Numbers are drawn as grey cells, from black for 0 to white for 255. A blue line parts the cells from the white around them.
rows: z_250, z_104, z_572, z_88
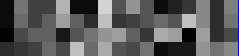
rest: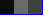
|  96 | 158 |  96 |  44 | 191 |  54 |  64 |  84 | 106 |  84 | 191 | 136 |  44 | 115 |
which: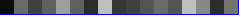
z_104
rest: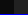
|  54 | 136 |  44 | 126 |

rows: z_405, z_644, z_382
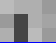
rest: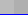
| 175 | 154 |
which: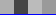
z_382
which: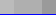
z_405
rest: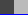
| 154 |
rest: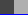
| 164 |
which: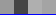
z_644
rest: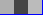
| 154 |

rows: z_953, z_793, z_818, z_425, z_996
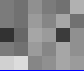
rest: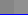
| 166 | 155 |
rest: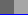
| 155 |  59 | 144 |
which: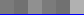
z_953

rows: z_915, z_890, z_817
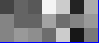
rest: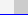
|  35 | 172 |
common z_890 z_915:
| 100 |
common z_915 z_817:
| 204 |
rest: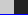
| 172 |
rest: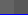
| 244 | 204 |  35 | 172 |

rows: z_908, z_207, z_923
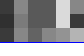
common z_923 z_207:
| 58 |
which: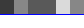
z_908
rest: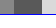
| 135 |
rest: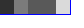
| 58 |
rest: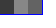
| 135 | 147 | 180 |
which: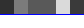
z_207

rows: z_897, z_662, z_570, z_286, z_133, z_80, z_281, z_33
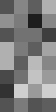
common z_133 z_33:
| 94 |
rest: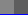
| 176 |
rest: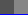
|  94 | 176 |
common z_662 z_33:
| 123 |
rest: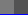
| 94 |
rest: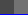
| 195 | 154 |

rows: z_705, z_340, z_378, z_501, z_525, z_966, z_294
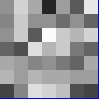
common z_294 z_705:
| 211 |
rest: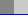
| 145 | 145 | 109 | 145 | 100 |
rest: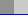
|  89 | 251 | 202 | 181 | 211 |

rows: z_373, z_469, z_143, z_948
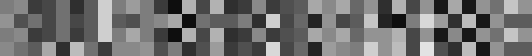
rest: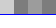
|  59 |  14 | 178 |  71 | 178 |  47 |  59 | 137 |  59 |  80 |  92 | 168 | 137 | 168 | 104 | 147 |  47 | 178 |  71 | 147 |  24 | 168 |  24 | 147 | 113 | 197 | 147 |
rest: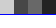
| 147 |  71 |  92 | 197 |  35 |  14 | 125 | 216 | 156 |  47 | 188 |  24 | 147 |  92 |  92 |
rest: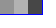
| 147 |  24 | 137 |  24 | 147 | 113 | 197 | 147 |
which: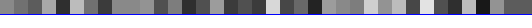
z_948
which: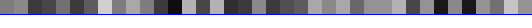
z_143
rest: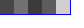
| 125 | 168 | 125 |  59 |  14 | 178 |  71 | 178 |  47 |  59 | 137 |  59 |  80 |  92 | 168 | 137 | 168 | 104 | 147 | 147 | 178 |  71 | 147 |  24 | 137 |  24 | 147 | 113 | 197 | 147 |

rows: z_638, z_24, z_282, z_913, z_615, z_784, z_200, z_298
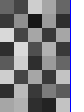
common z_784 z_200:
| 57 |
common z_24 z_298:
| 46 |
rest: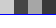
| 195 |
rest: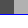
| 57 |
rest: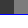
| 91 |

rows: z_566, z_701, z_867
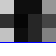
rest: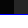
| 69 |
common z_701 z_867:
| 38 |
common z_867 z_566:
| 14 |
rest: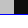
|  38 | 129 |

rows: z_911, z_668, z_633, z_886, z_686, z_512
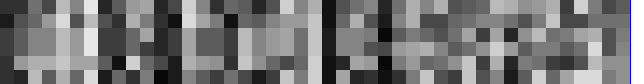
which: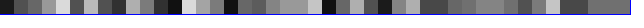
z_668
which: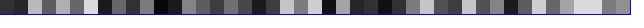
z_512
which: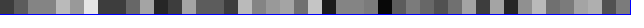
z_633

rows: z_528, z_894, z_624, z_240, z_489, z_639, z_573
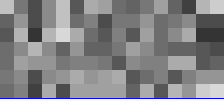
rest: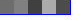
| 160 | 160 | 160 | 160 |  99 | 171 |  87 | 181 | 149 | 205 | 216 |
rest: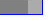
| 171 |  87 |  99 |
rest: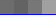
|  99 |  64 | 181 | 205 |

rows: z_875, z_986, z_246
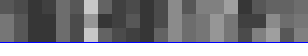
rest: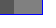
| 159 |  54 |  87 |  99 |  99 | 109 |
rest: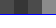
|  87 | 128 | 128 | 159 |  54 |  87 |  99 |  99 | 109 |
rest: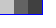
|  75 |  54 |  75 | 139 |  87 | 128 | 128 | 159 |  54 |  87 |  99 |  99 | 109 |

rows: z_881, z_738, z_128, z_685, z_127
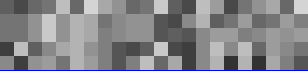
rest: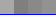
| 146 |  85 |  95 |  85 | 137 | 156 | 156 | 127 | 137 | 156 | 146 | 156 |
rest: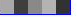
| 179 |  50 | 168 | 127 |  85 |
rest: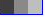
| 137 | 190 | 104 | 156 | 137 | 116 |
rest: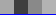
|  50 | 179 |  50 | 168 | 127 |  85 |

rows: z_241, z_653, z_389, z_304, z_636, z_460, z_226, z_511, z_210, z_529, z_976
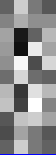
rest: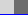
| 98 |
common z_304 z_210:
| 163 |
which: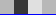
z_226
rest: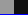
| 235 | 163 |

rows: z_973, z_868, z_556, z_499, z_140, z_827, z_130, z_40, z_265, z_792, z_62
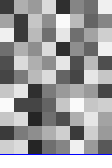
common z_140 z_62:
| 219 |
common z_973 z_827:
| 219 |
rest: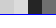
| 133 | 240 | 154 |  88 |

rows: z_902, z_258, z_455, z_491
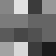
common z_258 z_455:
| 101 |
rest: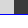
| 27 |
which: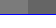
z_258
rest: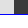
| 152 |
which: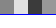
z_902

